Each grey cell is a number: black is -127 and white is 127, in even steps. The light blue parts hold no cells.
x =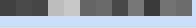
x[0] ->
-61
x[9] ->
-69

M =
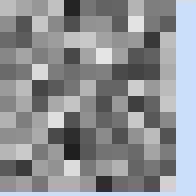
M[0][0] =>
61
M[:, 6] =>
[-29, 21, 34, 101, 0, -27, -48, -29, 12, -13, 27, -81]
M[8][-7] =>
-81
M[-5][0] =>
49
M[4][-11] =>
-21
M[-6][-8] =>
40
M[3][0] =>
6
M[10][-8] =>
17
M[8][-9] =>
42
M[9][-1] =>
-3
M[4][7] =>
-54
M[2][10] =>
61
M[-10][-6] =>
71
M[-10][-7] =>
66
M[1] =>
[14, -43, 70, 9, -49, 19, 21, -34, 98, -6, -32]
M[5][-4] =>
-26
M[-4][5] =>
-34
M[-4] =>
[14, 16, 42, -52, -81, -34, 12, -46, 19, 58, -44]
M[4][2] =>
90
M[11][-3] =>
-12
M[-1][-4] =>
-21
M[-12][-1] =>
1
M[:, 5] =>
[-11, 19, 71, 36, -4, 52, 9, 15, -34, -39, -6, 22]
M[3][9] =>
-31
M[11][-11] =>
15
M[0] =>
[61, 38, 23, 64, -92, -11, -29, -27, 51, -1, 1]
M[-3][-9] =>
-6
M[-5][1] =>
-1
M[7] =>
[49, -1, 37, 95, -43, 15, -29, -13, 72, -39, 9]
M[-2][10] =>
-37
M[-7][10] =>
58

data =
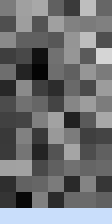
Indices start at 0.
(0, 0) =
-3
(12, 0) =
-75
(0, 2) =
40
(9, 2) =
-92
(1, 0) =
-48
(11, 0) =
-82
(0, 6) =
-25
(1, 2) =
-44
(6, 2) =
-25
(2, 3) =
-40
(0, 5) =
62
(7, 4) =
-94
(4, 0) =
-17
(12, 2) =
0
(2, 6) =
-49
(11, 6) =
-73
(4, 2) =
-123
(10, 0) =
33
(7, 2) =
0
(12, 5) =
-21
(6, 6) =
-3
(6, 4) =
6
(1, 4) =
2
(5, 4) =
-22
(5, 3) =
-83
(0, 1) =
32
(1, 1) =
30
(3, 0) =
-65

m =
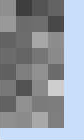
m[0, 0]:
15
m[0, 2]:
-43
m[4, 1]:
-1
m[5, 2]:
10
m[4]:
[-31, -1, 17, -19]
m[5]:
[-7, -45, 10, 78]
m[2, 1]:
-18

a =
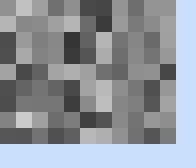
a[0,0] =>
17
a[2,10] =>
32
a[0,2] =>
31
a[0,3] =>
-16
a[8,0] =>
-41
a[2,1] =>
26
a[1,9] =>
11
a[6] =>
[-50, -8, -9, -9, -67, 10, 62, 6, -1, -41, 35]
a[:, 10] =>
[20, 33, 32, 24, -56, 23, 35, 13, -5]
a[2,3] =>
8
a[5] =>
[-48, -27, -11, -28, -54, 35, 57, 14, -8, -47, 23]
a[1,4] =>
53
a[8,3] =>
-47
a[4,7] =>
-28
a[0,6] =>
-57
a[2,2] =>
-1
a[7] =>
[3, 75, 31, -19, -2, -63, -44, 9, -13, 23, 13]
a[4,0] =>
34
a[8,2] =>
-12
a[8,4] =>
-32
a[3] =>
[-48, 41, 3, 9, -70, -43, 44, -17, 9, -11, 24]
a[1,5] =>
-20
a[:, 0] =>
[17, 53, -50, -48, 34, -48, -50, 3, -41]
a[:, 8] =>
[-17, -5, 6, 9, 15, -8, -1, -13, -14]
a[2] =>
[-50, 26, -1, 8, -74, -29, 53, -11, 6, -22, 32]
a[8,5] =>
56
